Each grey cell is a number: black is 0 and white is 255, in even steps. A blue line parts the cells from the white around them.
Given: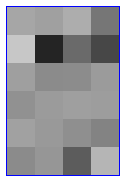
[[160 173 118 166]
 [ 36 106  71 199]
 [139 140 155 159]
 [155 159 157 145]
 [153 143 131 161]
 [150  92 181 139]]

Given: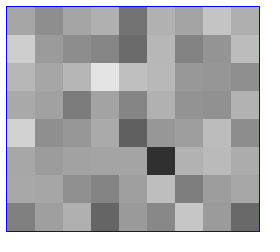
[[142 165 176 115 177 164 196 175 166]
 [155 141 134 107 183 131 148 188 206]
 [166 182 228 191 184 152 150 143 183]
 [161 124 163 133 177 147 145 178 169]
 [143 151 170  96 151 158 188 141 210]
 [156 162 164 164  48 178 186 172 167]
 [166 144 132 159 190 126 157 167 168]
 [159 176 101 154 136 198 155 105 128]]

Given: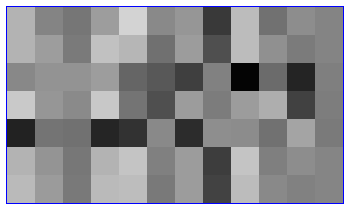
[[132 118 157 211 137 150  57 188 113 141 132 179]
 [157 122 193 182 112 156  79 188 144 123 132 179]
 [147 147 157 101  88  63 129   4 107  36 127 136]
 [150 138 200 116  79 156 124 156 174  65 125 201]
 [116 113  37  50 137  44 142 140 113 164 122  34]
 [148 119 179 196 128 156  61 196 127 141 133 179]
 [155 121 186 189 121 156  66 188 137 129 133 186]]

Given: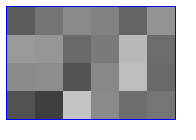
[[116 138 130  99 147  90]
 [150 106 122 185 108 153]
 [141  83 135 189 105 139]
 [ 62 196 138 110 117  81]]

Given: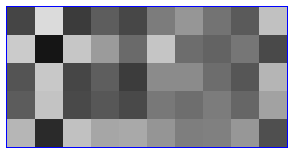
[[219  59  93  71 124 150 115  90 193  69]
 [ 21 198 155 106 197 109  99 118  73 203]
 [200  70  94  60 139 139 109  86 181  84]
 [195  73  87  73 120 110 124 102 162  92]
 [ 42 193 166 169 149 126 128 151  79 182]]

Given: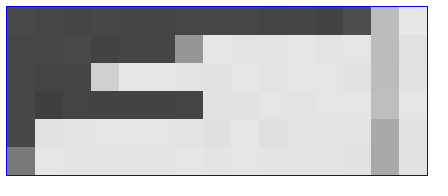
[[ 70  69  71  69  69  70  70  70  68  69  67  76 188 231  72]
 [ 70  73  67  69  69 150 230 227 227 230 227 229 188 225  70]
 [ 68  69 208 230 230 227 226 229 227 229 229 225 188 226  70]
 [ 63  68  67  67  67  68 226 226 229 227 229 229 189 229  71]
 [226 228 229 229 229 227 224 230 224 228 227 227 169 226  71]
 [230 228 228 228 228 230 228 229 228 227 228 226 169 226 120]]
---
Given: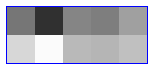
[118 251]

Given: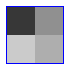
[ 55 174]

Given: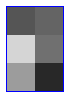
[ 85 112]

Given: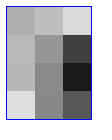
[176 150  25]

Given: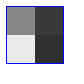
[135  48]

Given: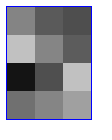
[132 133 193]

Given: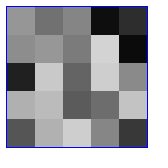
[150 151 100 109  56]

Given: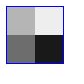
[181  25]
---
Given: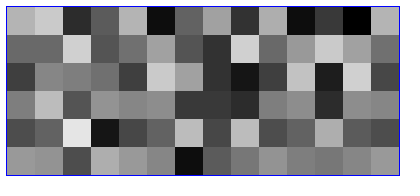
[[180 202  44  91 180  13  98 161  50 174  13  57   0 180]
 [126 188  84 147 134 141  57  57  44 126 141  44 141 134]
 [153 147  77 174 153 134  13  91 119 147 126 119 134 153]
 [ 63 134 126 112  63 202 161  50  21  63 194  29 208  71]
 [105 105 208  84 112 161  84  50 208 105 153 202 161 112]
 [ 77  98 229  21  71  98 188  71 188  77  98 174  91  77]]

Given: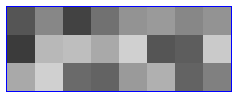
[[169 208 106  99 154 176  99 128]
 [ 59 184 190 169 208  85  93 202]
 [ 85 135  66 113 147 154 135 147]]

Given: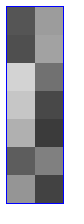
[[ 79 162]
 [ 85 156]
 [ 93 128]
 [211 113]
 [198  72]
 [149  66]
 [176  59]]

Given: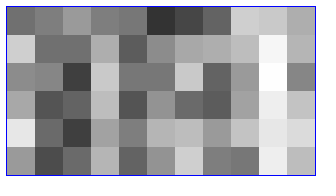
[[140 134  63 201 119 119 201  99 154 254 134]
 [112 126 154 126 119  51  70  99 207 201 174]
 [207 112 112 174  92 140 168 174 189 246 181]
 [231 106  63 162 126 181 189 154 195 231 219]
 [168  84  99 189  84 147 106  92 162 238 195]
 [154  76 106 181  99 147 207 126 119 238 189]]

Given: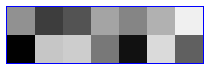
[[  1 198 205 120  17 218  96]
 [145  61  83 164 133 177 240]]

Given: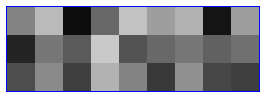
[[131 186  13 104 194 158 178  20 158]
 [ 77 138  63 178 131  57 145  71  63]
 [ 36 119  90 201  83 104 119  97 112]]

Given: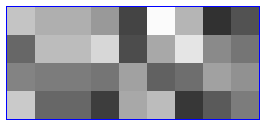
[[103 188 188 215  76 168 229 138 117]
 [196 175 175 153  68 251 181  49  82]
 [131 124 124 117 161  97 110 161 145]
 [202 103 103  61 168 188  55  90 124]]

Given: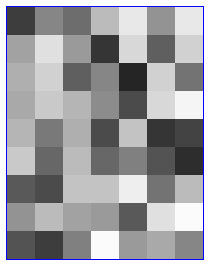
[[162 224 154  53 216  95 209]
 [175 209  95 134  37 209 115]
 [169 201 181 140  75 216 245]
 [147 187 162 154  89 224 251]
 [ 61 134 109 187 232 147 232]
 [181 121 175  75 195  53  67]
 [201 103 187 103 128  83  45]
 [ 89  75 195 195 238 115 187]
 [ 83  61 128 251 154 169 134]]
